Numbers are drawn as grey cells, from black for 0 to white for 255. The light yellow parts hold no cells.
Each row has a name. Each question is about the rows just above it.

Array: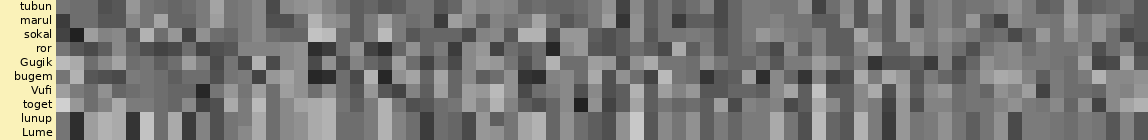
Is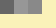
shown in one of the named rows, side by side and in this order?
no
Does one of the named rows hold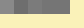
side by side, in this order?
yes
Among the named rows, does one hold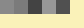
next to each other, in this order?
yes
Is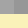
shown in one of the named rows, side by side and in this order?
no

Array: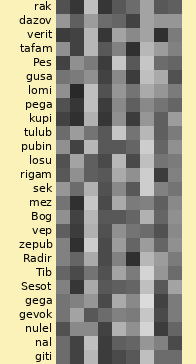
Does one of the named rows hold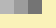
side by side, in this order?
no
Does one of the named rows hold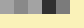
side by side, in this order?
yes
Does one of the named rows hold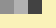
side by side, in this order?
no
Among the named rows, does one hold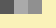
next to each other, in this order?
yes

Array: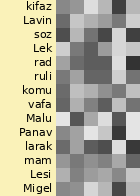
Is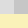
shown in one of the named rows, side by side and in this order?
no
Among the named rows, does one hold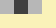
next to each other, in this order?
yes
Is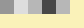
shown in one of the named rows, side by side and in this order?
no

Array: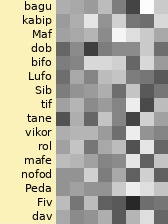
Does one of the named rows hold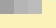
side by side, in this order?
no
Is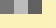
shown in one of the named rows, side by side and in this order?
yes
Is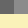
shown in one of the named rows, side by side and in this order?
yes
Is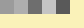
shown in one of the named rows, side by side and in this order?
yes
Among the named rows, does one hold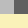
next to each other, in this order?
yes
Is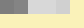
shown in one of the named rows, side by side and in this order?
yes
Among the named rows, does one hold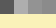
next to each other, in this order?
no

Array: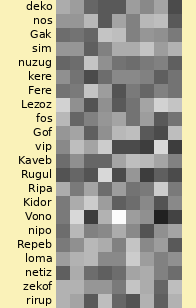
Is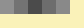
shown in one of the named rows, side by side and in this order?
yes
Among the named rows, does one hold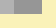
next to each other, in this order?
yes
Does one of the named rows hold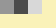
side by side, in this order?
no
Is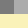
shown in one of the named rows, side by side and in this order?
yes
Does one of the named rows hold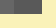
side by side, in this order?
yes

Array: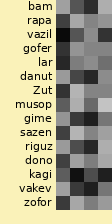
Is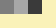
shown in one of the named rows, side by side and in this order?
no
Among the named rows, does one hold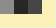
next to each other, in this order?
no
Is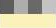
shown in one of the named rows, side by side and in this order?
yes
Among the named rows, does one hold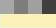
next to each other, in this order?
no
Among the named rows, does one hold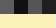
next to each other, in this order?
no
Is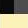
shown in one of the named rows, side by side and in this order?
no
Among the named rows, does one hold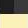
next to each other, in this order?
no

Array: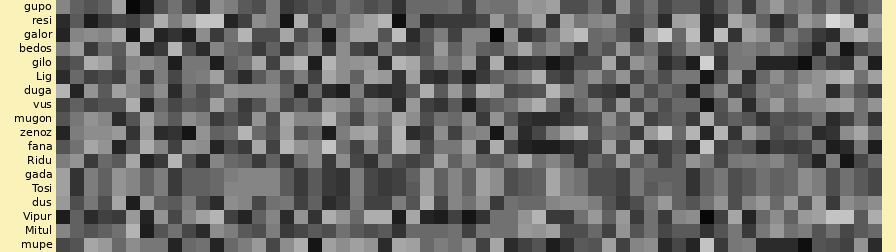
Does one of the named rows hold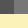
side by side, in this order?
yes
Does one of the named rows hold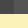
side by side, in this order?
yes
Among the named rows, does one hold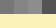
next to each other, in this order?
yes
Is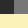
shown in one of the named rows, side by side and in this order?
yes
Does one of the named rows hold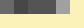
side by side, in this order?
no
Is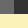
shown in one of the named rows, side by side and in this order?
no
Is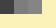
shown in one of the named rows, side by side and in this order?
yes

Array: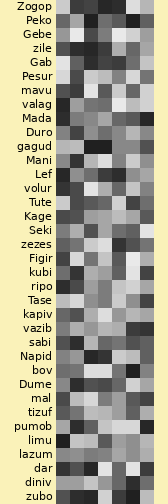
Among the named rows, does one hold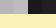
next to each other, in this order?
no
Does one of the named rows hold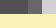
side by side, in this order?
no

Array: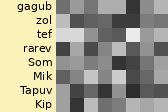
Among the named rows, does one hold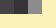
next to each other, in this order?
no
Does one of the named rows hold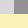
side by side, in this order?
yes

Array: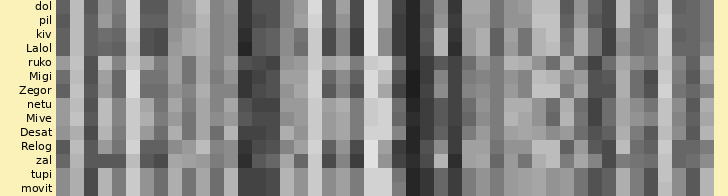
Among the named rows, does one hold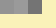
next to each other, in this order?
yes
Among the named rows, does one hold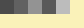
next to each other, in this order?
no
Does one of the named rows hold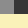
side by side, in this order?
yes
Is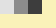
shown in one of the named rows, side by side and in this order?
yes

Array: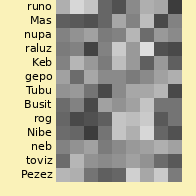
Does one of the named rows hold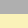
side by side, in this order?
no
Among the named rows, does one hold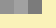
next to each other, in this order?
yes

